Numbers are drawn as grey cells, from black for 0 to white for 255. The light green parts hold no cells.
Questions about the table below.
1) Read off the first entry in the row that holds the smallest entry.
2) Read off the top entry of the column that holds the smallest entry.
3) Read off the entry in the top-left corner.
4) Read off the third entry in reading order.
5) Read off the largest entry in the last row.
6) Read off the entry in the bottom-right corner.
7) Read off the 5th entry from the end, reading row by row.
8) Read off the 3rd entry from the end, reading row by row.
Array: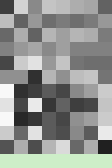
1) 83
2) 98
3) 62
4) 137
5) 218
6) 32
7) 181
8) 104

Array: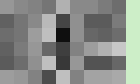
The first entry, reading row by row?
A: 151
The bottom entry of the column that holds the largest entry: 169
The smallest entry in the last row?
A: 76
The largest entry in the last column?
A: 199
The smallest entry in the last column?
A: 103
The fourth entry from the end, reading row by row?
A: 130
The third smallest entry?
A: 63
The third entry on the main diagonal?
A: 157
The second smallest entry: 56
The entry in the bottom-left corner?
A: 157
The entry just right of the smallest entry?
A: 144
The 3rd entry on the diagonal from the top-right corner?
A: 103
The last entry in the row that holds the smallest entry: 109
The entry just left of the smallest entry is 191
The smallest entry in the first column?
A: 91

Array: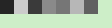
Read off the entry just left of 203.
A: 37
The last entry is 96
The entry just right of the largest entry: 58

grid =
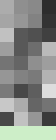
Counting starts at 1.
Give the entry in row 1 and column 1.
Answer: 172
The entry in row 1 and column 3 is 137
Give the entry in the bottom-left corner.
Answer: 72
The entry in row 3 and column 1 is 193
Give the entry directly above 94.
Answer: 122
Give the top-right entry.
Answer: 45

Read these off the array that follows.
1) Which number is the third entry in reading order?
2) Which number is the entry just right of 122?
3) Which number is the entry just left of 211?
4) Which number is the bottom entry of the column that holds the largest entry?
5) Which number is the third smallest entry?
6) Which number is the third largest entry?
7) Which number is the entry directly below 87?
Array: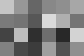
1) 102
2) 116
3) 40
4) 159
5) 60
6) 197
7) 47

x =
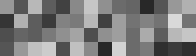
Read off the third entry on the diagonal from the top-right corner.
93
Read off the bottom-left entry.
85
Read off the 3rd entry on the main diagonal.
93
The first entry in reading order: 152
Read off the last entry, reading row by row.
47
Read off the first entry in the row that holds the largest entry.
53
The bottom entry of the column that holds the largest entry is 59
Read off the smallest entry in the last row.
40
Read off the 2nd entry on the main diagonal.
177
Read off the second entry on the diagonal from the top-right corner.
217
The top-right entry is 177
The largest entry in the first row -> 198
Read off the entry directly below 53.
78
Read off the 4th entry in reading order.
93
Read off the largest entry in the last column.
198
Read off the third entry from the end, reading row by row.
47
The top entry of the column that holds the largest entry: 152

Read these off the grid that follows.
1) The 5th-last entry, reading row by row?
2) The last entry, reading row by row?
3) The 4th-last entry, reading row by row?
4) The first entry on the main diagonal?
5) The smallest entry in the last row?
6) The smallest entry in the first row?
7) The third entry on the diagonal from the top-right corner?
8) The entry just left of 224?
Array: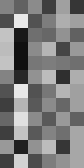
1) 210
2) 167
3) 75
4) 131
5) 62
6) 54
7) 103
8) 103

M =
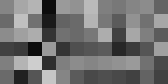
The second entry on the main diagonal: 192
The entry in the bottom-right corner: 65
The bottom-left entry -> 106
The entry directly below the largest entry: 85
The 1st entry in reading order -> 133
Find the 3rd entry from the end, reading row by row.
65
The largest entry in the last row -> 198
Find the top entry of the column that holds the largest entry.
180
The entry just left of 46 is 206
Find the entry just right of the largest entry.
46
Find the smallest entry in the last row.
33
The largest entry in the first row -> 186
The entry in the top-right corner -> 99
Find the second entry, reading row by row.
167
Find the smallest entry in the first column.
65
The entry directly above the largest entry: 12
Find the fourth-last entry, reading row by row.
73

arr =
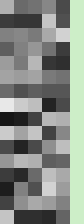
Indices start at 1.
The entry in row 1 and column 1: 176
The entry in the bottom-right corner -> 100
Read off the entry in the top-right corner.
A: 74
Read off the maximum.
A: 232
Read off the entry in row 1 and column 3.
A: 114
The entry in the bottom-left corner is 196
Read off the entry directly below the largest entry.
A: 22
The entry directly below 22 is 203
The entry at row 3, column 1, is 129

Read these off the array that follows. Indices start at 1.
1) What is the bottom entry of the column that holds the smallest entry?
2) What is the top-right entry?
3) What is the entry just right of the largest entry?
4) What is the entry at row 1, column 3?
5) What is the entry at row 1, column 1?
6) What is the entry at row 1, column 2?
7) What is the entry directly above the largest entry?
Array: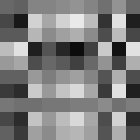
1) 182
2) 104
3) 188
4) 132
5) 104
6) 97
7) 147

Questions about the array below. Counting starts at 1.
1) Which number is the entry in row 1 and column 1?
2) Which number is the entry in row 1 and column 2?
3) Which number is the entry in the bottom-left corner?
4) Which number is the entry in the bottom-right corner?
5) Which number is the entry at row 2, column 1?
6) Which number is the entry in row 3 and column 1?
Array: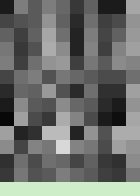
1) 27
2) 125
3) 56
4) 119
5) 69
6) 97
